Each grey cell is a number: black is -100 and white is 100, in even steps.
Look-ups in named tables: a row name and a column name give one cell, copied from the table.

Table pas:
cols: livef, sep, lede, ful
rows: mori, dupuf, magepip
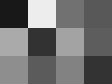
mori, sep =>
86
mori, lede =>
-11
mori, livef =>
-81
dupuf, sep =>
-61
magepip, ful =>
-60
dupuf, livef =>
33
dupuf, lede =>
28
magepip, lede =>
2
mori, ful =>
-31
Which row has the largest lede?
dupuf

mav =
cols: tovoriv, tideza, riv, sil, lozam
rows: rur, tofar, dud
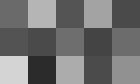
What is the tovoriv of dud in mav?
66
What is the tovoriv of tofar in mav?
-35
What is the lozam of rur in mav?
-42
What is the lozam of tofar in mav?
-15
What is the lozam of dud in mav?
14
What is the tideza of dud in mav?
-66
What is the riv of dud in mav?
35
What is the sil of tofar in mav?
-47
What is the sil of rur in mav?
28
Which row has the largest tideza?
rur

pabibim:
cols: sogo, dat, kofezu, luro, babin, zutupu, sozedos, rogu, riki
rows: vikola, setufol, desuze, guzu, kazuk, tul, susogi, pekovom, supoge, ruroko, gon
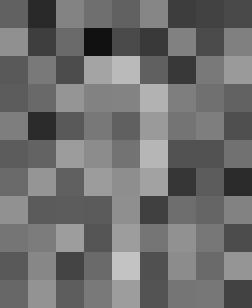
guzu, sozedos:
-1
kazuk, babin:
-25
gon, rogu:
-7
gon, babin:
23
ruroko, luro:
-17
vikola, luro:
-13
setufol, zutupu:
-55
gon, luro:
-5
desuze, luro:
29
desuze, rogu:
-5
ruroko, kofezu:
-47
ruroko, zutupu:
-37
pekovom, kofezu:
-28
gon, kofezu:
-27
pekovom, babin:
12
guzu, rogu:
-12
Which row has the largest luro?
desuze

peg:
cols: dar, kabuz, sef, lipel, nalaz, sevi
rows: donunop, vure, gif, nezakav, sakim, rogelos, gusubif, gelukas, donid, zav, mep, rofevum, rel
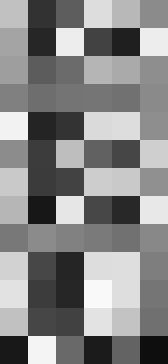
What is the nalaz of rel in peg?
-22
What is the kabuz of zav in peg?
-44
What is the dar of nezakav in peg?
0
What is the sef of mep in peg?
-70
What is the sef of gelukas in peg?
80
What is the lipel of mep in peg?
95
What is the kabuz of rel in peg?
91
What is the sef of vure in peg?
86
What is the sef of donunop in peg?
-27
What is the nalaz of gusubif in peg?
58
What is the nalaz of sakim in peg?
73
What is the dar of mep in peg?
77
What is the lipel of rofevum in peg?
78
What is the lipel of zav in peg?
73
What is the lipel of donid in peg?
-4
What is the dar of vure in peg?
29

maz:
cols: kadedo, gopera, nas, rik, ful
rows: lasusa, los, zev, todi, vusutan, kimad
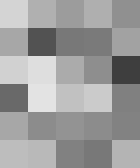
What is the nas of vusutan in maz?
15
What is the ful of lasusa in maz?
13
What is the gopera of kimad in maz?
45
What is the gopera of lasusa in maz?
38
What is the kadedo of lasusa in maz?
66
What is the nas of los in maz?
-6
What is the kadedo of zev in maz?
64
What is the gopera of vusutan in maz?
10
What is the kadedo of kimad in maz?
48
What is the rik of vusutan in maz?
10
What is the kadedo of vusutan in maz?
31
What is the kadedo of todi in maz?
-18
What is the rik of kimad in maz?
-6
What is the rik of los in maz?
-4
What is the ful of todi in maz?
0
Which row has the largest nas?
todi

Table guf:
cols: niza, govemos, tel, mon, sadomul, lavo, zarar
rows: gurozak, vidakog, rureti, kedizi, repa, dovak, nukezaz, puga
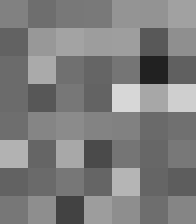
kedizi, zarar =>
62
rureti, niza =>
-16
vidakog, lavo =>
-31
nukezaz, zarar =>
-27
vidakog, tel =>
28
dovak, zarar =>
-6
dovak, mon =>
-42
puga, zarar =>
4
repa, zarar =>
-12
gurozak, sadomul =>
16
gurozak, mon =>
-5
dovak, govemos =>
-21
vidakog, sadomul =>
24
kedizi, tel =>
-7
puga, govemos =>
11
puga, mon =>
23
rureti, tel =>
-12
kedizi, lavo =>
31
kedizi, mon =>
-22
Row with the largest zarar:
kedizi

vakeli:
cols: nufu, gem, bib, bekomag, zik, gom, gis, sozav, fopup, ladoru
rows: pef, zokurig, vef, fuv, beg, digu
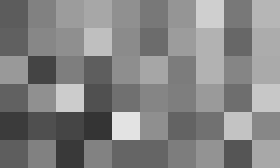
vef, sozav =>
40
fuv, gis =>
-1
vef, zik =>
11
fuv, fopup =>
-14
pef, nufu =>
-28
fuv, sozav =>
21
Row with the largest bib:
fuv

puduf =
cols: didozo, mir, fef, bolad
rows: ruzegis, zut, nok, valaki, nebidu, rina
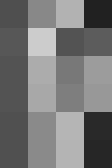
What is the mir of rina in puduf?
8
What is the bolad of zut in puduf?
-28
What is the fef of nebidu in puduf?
42
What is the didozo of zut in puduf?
-32
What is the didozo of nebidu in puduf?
-37
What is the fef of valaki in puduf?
-1
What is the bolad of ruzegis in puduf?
-74
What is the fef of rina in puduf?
41
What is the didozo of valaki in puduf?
-35
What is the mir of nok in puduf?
35
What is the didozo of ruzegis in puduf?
-38
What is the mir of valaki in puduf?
32
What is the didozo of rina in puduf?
-37
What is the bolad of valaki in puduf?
19
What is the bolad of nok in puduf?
22
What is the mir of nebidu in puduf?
8
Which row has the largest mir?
zut

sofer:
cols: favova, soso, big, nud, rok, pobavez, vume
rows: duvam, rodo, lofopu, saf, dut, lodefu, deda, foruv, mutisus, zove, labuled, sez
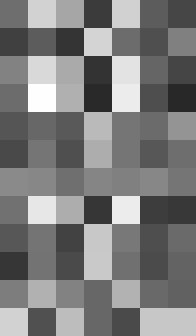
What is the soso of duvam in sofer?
65
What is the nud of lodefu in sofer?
36
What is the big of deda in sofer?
-13
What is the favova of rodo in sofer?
-50
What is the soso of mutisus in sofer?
-9
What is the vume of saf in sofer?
-69
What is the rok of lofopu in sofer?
78
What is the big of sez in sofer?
48
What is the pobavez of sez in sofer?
56
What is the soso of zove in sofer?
-10
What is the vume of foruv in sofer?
-56
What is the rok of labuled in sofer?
40
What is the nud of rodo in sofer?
66
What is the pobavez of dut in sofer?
-16

